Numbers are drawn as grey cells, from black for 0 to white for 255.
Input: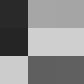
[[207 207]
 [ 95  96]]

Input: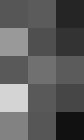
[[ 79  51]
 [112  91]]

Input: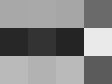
[[ 51  36]
 [178 186]]

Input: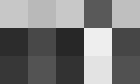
[[72 39]
 [83 50]]

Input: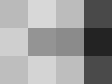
[[148 139]
 [212 190]]

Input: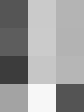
[[203 179]
 [198 182]]
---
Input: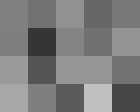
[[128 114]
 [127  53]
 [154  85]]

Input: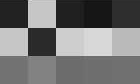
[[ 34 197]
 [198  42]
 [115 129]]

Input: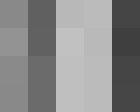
[[137  96]
 [147  97]
 [138 107]]

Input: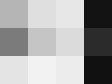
[[181 223]
 [123 197]
 [228 242]]

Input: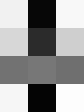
[[241   7]
 [215  43]
 [114 119]]

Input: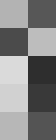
[[179  87]
 [ 75 189]
 [218  46]]

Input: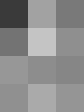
[[ 58 162]
 [115 196]
 [151 141]]
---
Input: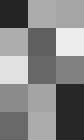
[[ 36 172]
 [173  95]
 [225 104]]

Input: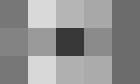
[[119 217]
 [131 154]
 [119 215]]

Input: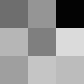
[[110 149]
 [182 127]
 [159 197]]

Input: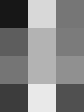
[[ 23 216]
 [ 93 179]
 [117 179]]

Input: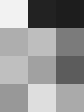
[[242  34]
 [174 190]
 [191 161]]

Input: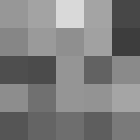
[[151 163]
 [134 154]
 [ 78  75]]
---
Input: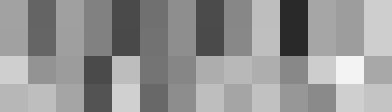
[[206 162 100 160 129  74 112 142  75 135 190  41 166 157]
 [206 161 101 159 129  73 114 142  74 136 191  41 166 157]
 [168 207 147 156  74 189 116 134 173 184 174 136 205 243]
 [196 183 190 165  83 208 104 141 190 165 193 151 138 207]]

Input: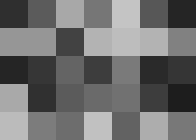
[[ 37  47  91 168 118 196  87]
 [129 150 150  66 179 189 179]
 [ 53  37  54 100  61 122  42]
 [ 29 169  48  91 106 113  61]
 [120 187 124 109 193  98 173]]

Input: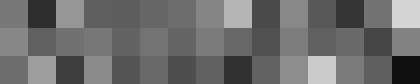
[[212 120  46 150  95  93 102 109 133 181  74 136  88  53 114]
 [130 135  96 113 119  99 115 100 123 103  80 124  96 106  70]
 [ 17 109 157  62 138  85 105  78  96  50  99 142 203 122  94]]

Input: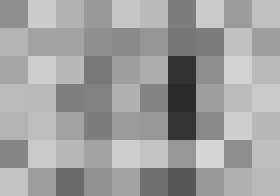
[[192 144 204 178 153 198 186 125 201 155]
 [158 179 162 162 143 137 149 119 125 194]
 [185 166 206 184 120 158 172  51 142 209]
 [201 187 186 127 130 176 130  43 158 187]
 [184 179 190 161 125 155 151  53 137 206]
 [190 134 202 183 161 206 195 151 214 141]
 [185 196 157 106 146 163 111  87 152 176]]

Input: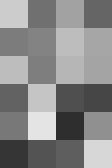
[[101 204 112 162]
 [166 124 131 189]
 [164 189 126 182]
 [ 70  98 197  79]
 [144 120 228  46]
 [215  53  83  94]]

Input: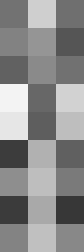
[[111 114 207]
 [ 85 130 149]
 [113  97 138]
 [210 243 103]
 [190 230  94]
 [ 96  60 177]
 [122 142 190]
 [ 55  59 169]
 [136 131 192]]

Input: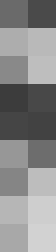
[[ 74 106]
 [185 173]
 [190 137]
 [ 72  60]
 [ 66  69]
 [109 151]
 [189 133]
 [206 182]
 [210 168]]
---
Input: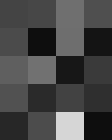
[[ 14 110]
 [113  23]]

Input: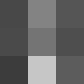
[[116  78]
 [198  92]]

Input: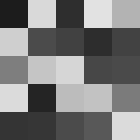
[[ 75  65]
 [197 214]]

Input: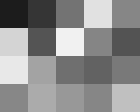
[[ 84 241]
 [163 111]]

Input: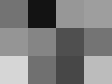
[[133  79]
 [112  71]]

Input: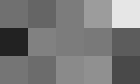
[[129 124]
 [108 138]]

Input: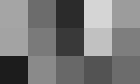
[[122  57]
 [138 104]]
